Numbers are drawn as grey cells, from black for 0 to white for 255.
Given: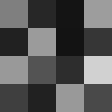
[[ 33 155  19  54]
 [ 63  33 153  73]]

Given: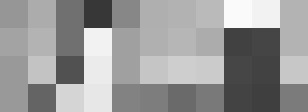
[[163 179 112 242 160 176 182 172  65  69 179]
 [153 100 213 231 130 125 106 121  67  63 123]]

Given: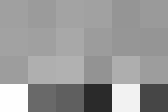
[[162 160 168 156 150 149]
 [254 105  95  42 242  70]]

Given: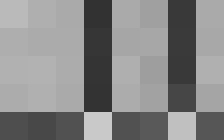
[[174 171 171  54 166 167  58 168]
 [172 176 170  51 172 162  70 165]]

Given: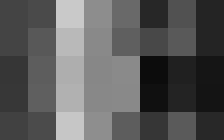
[[ 68  88 185 137  95  72  89  36]
 [ 55  95 177 136 137  16  35  20]]

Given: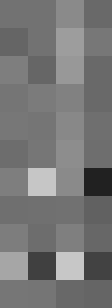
[[101 114 157 119]
 [117 123 129 105]
 [109 118 141 110]
 [111 112 113  97]
 [166  64 199  66]]

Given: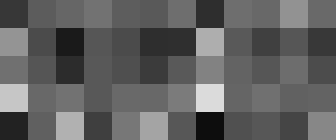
[[148  75  26  86  75  46  47 174  89  64  86  56]
 [198 104 114  88 105 104 123 219 101 112  97  99]]

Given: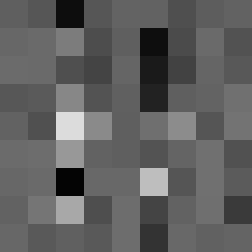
[[103 106 124  77  95  14  75 106  82]
 [ 87  90 135  83  96  34  95  99 112]
 [107 109 152  98  95  83 100 112  81]
 [ 98 117 168  78 109  68  98 111  58]]
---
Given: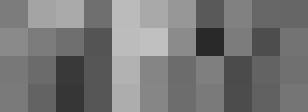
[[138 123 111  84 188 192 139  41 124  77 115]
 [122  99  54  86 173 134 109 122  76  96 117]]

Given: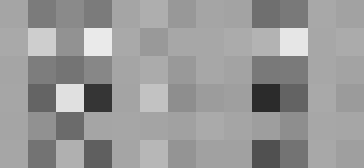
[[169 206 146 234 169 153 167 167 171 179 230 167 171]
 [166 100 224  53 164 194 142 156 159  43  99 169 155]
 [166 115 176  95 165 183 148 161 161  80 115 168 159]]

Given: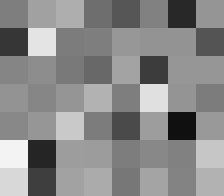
[[ 54 228 124 126 151 147 147  84]
 [147 134 149 178 126 224 148 124]
 [243  37 157 156 125 136 129 198]]

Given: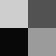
[[  8 155]]

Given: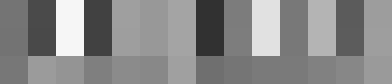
[[115  73 246  65 158 152 164  49 125 225 120 180  92 158]]

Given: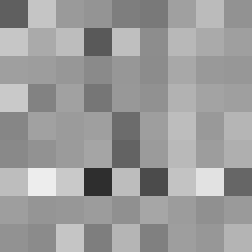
[[198 170 189  89 191 141 184 170 159]
 [201 130 161 118 152 145 178 163 159]
 [137 146 155 165  99 155 185 157 175]
 [158 149 151 156 144 166 156 144 154]]
